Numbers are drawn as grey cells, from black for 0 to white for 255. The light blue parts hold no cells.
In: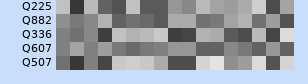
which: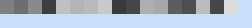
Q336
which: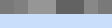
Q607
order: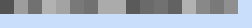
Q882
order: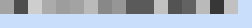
Q225
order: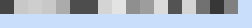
Q507
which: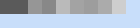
Q225

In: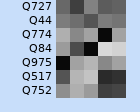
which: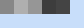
Q752
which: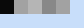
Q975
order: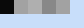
Q774
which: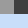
Q752
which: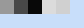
Q84
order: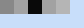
Q975

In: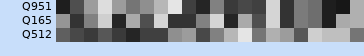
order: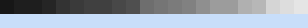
Q951
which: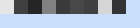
Q951
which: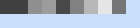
Q512
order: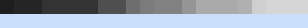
Q165
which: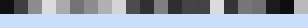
Q951
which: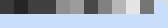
Q512

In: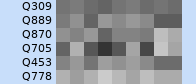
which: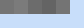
Q309
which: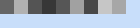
Q705
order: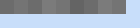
Q309
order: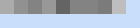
Q870
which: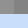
Q870

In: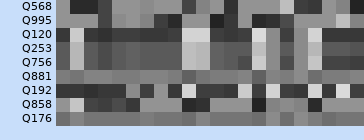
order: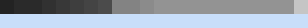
Q858
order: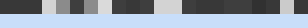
Q120
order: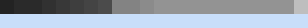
Q995
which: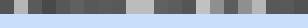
Q253
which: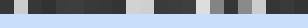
Q120
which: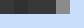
Q192

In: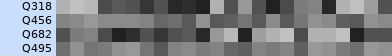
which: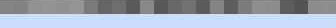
Q456
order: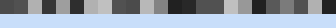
Q682
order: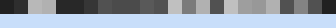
Q318

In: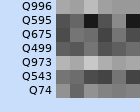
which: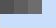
Q499
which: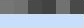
Q543
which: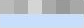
Q973
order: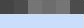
Q675

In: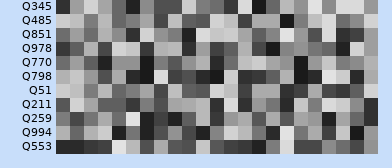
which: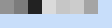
Q851
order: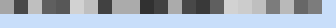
Q51
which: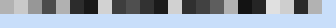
Q798

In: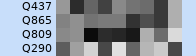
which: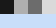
Q809
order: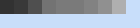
Q865
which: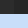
Q809
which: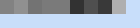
Q865
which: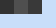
Q865

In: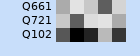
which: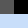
Q102
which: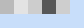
Q661
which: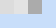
Q721
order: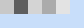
Q661
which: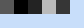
Q102

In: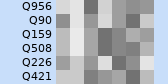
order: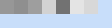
Q956
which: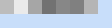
Q508
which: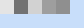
Q956
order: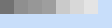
Q90

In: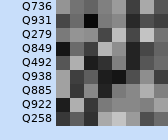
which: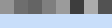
Q736
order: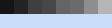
Q849
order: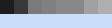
Q922
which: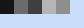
Q849

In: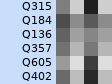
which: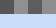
Q184
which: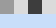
Q605
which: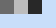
Q402

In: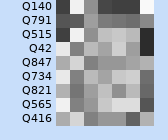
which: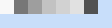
Q565
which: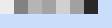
Q42
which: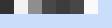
Q140
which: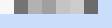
Q734

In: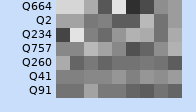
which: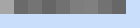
Q260
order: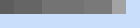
Q91
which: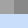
Q757
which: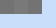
Q260
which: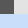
Q664
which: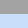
Q2

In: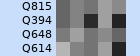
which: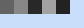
Q394
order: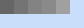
Q815
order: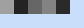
Q394
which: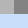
Q614
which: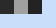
Q394

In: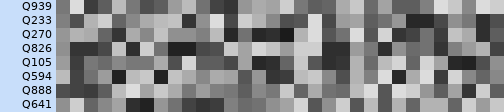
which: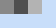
Q594
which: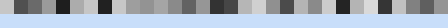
Q594
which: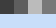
Q939
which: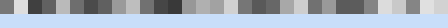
Q939
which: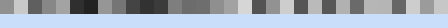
Q641
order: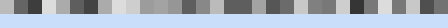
Q888

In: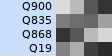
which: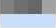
Q835
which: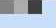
Q19
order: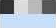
Q900
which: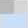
Q868
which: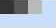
Q868

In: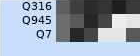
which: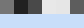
Q7
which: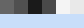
Q945
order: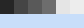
Q945
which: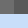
Q945

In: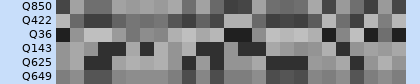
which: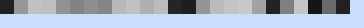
Q36
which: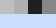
Q36
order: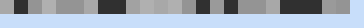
Q625

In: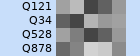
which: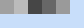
Q121
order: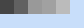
Q121

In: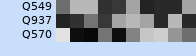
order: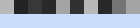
Q937
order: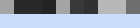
Q549
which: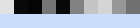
Q570

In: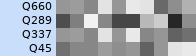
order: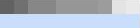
Q337
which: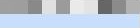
Q660
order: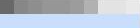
Q660
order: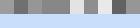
Q45

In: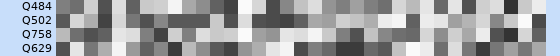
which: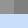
Q484
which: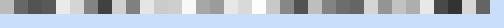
Q758
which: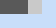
Q502
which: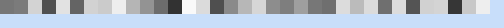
Q484
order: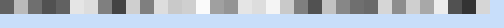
Q758
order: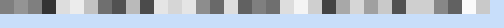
Q484

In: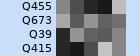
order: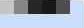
Q415
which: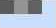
Q673

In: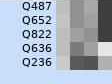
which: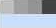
Q822
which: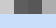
Q236
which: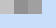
Q652
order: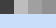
Q822
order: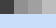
Q822
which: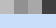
Q487
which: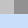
Q652

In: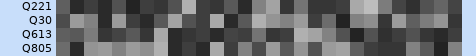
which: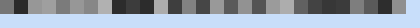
Q805
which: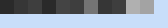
Q613
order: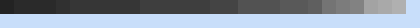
Q613
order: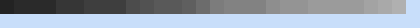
Q30
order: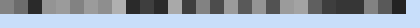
Q805

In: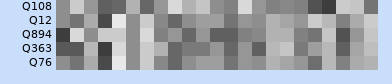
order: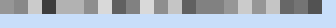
Q894
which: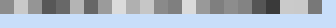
Q108
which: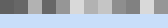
Q108
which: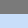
Q363
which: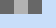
Q108

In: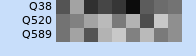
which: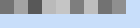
Q589
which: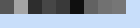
Q38
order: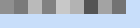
Q589

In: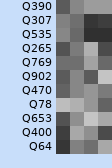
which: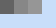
Q470
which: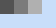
Q265
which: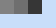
Q307
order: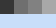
Q64

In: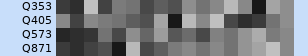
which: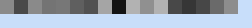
Q405
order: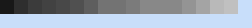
Q871
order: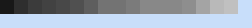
Q405
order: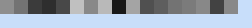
Q405
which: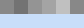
Q871
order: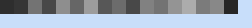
Q573
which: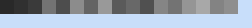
Q573

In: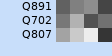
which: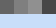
Q891
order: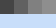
Q891

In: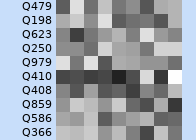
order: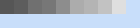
Q479
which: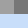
Q250
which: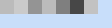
Q366
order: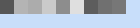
Q198

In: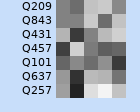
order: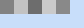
Q209
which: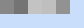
Q209
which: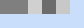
Q843
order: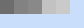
Q209
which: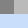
Q431

